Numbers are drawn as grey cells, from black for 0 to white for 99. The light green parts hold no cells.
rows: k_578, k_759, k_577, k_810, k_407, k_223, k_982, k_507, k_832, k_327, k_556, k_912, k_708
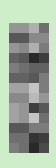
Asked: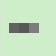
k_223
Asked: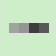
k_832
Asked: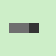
k_912

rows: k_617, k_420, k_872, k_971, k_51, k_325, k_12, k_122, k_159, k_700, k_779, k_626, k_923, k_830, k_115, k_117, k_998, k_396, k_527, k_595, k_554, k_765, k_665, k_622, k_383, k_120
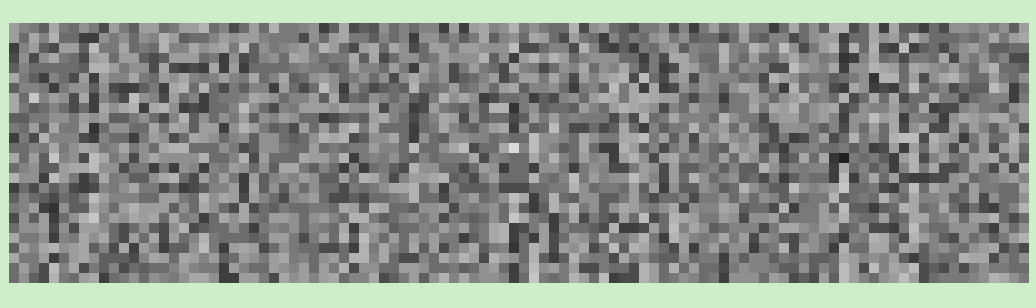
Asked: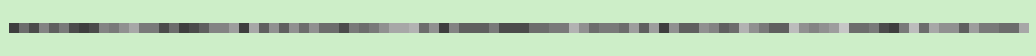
k_998
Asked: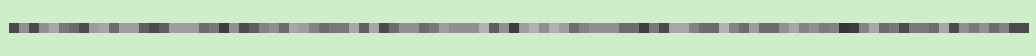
k_971
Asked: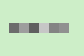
k_830
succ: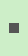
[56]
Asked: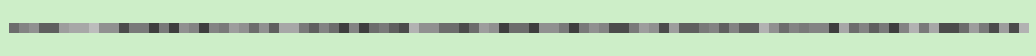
k_115

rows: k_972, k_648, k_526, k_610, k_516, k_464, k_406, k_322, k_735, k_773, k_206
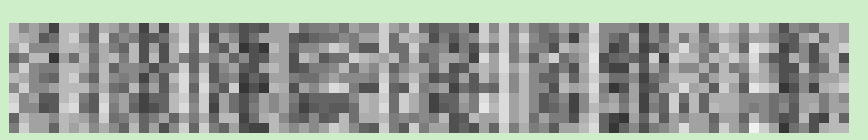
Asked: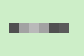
k_516
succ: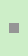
[48]
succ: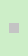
[53]

